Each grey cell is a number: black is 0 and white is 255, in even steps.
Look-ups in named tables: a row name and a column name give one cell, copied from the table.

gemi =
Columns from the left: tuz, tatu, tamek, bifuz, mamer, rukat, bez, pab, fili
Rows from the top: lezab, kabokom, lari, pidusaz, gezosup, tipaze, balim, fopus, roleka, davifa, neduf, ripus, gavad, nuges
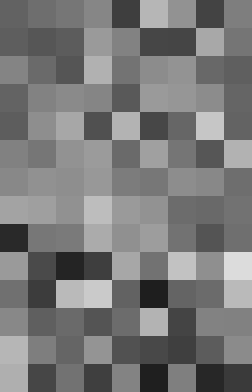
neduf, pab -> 107
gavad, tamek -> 101
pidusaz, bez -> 150
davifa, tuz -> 154
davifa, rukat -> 114
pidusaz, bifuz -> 133
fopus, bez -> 108
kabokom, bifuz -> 154
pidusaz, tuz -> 99
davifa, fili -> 220
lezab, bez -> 146
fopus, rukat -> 146
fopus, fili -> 114
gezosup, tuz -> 93
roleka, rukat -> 157
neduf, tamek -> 186
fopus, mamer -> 154

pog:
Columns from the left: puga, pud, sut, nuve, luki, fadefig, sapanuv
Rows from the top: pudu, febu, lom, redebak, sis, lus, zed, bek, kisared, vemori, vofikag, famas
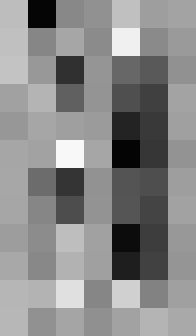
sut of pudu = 136
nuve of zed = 146
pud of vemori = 136
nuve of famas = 144
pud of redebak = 180
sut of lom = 48

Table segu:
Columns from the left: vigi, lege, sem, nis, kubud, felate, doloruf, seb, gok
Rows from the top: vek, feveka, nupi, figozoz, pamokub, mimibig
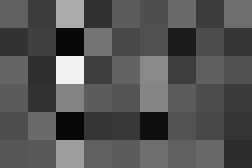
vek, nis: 48
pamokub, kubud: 57
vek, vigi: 96
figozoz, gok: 59
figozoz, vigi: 90
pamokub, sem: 8
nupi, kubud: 99
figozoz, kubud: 84
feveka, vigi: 51
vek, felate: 79
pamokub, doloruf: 83
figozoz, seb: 76
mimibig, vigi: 87
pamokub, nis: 53
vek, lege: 61
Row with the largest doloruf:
vek

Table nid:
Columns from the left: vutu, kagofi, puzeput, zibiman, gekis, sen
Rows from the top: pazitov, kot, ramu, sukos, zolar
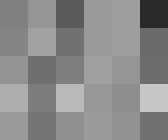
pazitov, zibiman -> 154
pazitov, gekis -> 158
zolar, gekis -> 146
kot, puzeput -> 113
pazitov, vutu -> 129
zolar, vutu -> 154
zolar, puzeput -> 143
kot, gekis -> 158
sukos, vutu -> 173
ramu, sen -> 109
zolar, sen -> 113
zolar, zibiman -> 154
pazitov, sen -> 42
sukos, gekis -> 141
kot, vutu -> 133
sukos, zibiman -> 151

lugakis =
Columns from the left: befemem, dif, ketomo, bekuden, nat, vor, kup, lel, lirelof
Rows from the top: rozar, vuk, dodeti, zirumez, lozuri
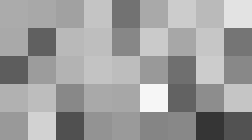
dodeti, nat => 189
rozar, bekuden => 196
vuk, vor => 202
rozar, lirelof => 227
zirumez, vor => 246
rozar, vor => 169
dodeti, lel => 204
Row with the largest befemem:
zirumez

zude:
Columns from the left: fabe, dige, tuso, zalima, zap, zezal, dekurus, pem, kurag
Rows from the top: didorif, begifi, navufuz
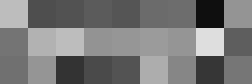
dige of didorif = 78
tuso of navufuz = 51
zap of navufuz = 83
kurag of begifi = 94
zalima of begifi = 147
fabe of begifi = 116
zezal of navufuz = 173
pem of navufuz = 54
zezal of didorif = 107
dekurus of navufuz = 134
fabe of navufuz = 112
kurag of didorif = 148
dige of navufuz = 149
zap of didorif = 85
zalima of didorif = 91
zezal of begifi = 155
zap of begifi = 150
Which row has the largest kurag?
didorif

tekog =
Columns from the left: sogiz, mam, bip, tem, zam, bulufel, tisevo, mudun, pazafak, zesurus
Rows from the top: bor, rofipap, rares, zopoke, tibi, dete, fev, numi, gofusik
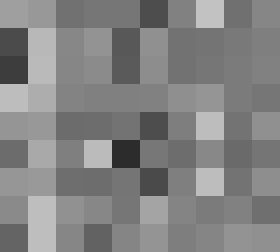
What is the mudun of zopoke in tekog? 149
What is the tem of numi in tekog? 135
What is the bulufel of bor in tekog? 77
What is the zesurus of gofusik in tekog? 144
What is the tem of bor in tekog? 118
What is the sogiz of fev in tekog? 150
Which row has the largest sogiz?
zopoke

